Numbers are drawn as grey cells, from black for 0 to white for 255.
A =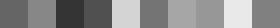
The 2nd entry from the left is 135
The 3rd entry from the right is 151
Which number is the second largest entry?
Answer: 212

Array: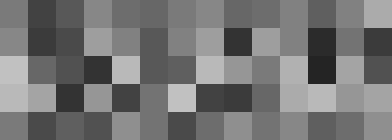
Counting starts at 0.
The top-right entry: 171
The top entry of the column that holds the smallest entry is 95
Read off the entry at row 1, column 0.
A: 135
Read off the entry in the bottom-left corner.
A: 122
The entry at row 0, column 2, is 88
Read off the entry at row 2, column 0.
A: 193
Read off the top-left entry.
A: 122
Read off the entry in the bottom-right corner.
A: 143
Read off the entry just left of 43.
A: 129
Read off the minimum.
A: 36
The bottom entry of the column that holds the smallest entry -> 95
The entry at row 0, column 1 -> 66

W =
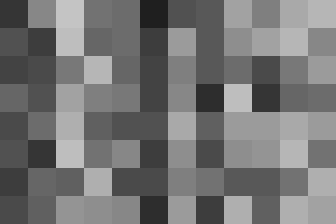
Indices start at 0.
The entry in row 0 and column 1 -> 135
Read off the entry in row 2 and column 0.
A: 67
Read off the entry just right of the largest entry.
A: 114
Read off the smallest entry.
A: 31
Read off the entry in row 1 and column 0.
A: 81
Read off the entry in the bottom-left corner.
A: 74
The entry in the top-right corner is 182
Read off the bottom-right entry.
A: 162
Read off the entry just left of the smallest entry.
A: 108
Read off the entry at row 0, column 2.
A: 196
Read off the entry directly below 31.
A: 61
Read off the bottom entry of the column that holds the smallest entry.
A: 45
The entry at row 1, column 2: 190
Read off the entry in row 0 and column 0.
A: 53

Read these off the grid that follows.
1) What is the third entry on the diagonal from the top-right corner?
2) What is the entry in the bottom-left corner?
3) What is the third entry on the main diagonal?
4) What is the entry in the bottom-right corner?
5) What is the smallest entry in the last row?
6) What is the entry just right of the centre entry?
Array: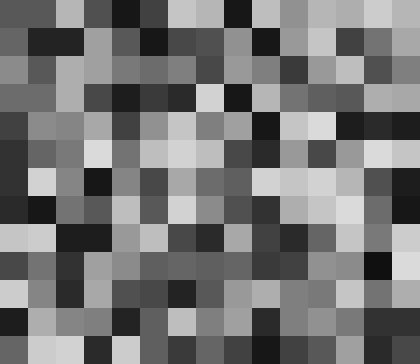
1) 190
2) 101
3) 174
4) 72
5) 23
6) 95

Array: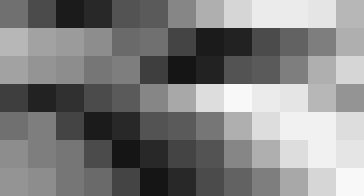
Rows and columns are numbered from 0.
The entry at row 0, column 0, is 112
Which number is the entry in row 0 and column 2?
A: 27
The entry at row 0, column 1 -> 75
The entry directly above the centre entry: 21
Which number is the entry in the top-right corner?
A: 183
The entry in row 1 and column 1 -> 162
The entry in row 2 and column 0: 162
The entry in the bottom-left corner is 148
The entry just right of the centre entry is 221
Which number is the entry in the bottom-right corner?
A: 248
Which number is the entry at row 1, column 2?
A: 155
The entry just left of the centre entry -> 134

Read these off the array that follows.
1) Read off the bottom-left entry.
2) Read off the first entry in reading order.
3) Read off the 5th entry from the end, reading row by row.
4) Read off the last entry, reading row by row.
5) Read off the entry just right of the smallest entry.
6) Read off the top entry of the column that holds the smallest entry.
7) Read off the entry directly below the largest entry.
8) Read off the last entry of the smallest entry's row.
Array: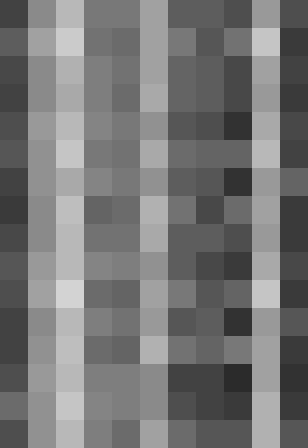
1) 78
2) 66
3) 107
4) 86
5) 161
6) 78
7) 184
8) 50

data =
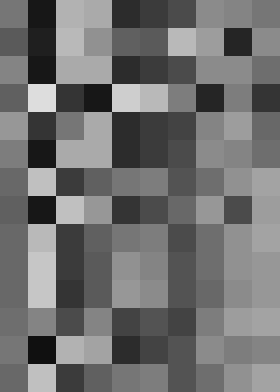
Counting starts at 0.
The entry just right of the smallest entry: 178
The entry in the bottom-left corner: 104
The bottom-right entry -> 163
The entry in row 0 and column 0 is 118
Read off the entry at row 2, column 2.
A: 170
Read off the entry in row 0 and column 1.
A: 23
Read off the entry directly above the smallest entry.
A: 132
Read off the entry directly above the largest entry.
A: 23
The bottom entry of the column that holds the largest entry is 192
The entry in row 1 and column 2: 185
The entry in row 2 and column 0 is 132
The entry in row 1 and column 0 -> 90
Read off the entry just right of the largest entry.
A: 52
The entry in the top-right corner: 118
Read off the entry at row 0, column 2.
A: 178
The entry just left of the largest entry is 96
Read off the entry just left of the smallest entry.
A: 118

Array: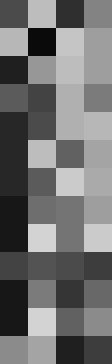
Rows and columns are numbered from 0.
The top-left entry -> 75
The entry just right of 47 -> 131
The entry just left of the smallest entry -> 183
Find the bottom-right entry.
61
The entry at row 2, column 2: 189
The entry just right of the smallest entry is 197
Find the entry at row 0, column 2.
47
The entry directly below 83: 123
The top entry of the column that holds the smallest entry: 189
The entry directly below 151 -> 67
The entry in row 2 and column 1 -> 151

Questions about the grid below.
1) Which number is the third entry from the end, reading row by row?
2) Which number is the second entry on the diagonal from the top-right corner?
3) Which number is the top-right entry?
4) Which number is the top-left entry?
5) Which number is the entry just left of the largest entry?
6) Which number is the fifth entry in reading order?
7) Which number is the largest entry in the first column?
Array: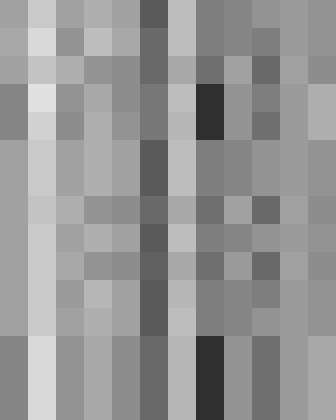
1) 111
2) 154
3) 147
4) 161
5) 133
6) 161
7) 168

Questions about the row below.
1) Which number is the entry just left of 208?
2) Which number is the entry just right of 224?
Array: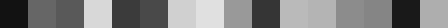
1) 73
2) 153

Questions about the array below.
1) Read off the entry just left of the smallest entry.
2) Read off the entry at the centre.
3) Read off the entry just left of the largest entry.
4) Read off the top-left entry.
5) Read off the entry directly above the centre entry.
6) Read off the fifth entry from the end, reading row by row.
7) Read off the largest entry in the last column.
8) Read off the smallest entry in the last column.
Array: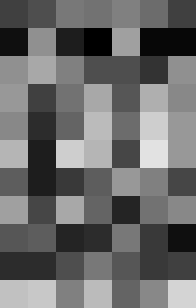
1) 29
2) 181
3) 70
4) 64
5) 187
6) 128
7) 212
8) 7
